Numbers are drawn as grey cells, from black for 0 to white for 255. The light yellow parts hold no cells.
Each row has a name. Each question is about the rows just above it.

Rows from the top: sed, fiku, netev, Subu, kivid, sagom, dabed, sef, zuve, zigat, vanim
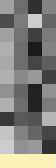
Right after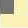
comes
[63]
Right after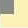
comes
[153]

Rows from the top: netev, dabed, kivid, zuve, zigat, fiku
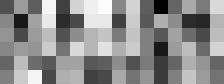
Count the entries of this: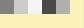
5
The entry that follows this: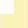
[135]

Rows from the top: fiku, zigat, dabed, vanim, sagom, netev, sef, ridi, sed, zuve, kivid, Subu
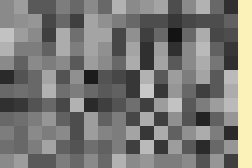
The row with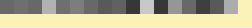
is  sef
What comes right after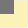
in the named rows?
[48]
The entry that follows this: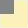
[125]
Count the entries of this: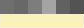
6
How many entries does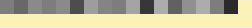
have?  17
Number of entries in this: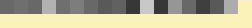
17

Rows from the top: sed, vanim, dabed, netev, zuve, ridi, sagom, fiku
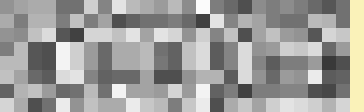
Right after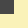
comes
[113]
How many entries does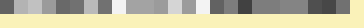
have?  25
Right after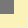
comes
[98]

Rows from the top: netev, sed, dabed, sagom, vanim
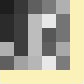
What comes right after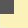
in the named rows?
[116]
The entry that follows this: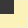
[95]
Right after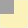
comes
[182]

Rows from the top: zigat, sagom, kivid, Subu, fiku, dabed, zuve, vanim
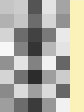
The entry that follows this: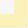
[130]
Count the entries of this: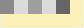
5
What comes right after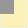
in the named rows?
[241]
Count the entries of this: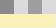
4
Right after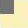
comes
[44]
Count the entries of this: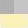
2

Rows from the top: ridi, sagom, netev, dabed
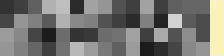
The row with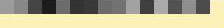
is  netev
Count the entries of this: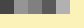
5
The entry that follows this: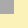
[82]
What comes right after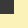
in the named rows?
[108]
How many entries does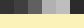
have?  6
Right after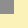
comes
[76]

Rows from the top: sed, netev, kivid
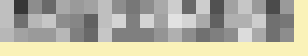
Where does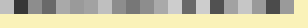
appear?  sed
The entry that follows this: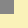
[97]
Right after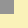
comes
[176]
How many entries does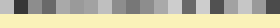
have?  20
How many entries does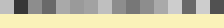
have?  16

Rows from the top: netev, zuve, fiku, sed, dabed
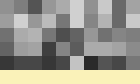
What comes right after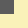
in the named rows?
[171]
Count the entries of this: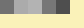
5
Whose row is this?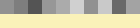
netev
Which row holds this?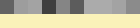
sed
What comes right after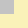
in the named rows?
[42]
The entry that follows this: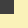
[133]

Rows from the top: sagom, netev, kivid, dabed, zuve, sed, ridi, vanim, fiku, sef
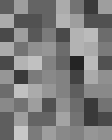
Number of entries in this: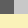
2
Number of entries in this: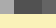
4
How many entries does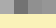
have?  4
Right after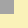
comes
[115]
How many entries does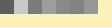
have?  7
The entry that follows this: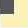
[123]

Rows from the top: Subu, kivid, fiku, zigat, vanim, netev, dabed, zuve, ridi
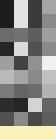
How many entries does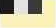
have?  3
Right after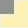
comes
[240]
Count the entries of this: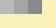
3

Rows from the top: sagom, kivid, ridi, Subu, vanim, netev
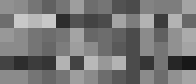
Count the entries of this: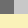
2
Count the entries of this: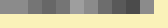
11
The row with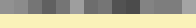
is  sagom
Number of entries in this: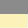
2
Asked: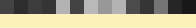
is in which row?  vanim
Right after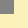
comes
[125]

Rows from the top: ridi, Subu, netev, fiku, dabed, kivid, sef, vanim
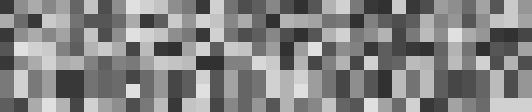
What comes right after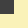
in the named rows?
[179]
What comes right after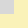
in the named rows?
[202]

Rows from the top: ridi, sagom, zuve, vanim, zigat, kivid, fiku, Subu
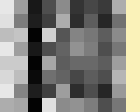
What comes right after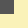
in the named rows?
[132]
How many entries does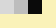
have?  3

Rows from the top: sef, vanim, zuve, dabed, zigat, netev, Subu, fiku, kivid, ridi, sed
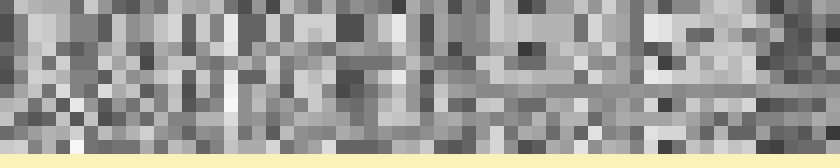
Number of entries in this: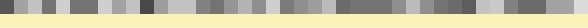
42
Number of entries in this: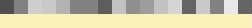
18
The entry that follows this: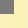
[143]

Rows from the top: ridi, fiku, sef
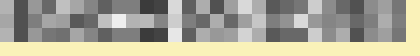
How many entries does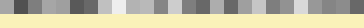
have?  26
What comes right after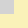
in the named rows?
[173]
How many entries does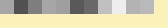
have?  11
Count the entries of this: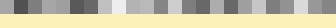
24
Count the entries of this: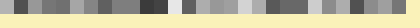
29
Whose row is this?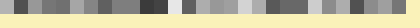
sef
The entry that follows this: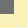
[166]

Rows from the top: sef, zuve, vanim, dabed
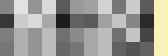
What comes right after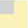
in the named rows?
[118]
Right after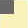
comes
[118]
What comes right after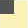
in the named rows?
[98]
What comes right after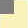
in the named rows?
[176]

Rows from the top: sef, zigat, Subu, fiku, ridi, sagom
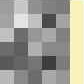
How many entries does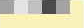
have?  5
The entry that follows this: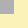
[137]
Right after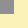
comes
[129]
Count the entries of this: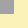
1

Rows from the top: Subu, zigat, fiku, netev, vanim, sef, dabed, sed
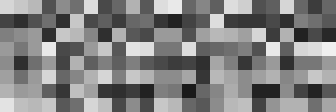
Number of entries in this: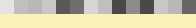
14
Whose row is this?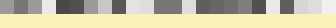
netev
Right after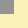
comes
[178]
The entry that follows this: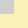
[81]
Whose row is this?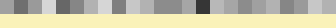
sef
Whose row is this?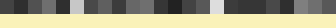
zigat
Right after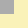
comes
[140]

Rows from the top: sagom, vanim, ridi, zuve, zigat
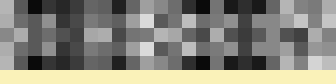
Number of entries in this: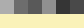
6
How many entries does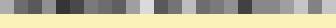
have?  24

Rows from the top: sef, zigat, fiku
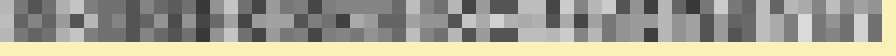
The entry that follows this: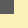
[113]
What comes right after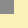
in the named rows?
[162]
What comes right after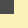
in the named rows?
[147]
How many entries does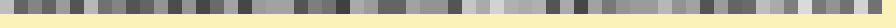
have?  63

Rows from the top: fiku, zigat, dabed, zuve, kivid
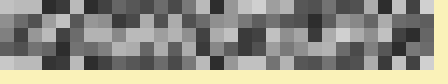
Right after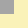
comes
[58]
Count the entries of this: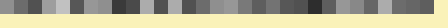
31
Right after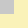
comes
[186]
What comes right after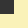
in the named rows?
[58]
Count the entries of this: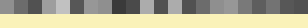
22
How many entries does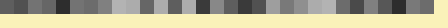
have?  31

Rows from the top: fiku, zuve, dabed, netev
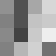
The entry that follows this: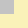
[202]
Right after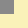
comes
[66]
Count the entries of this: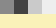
4
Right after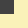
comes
[202]

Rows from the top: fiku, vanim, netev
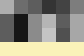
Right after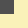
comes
[167]
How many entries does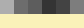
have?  6
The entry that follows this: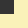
[67]
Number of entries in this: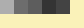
5
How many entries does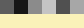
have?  6
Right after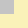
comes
[80]

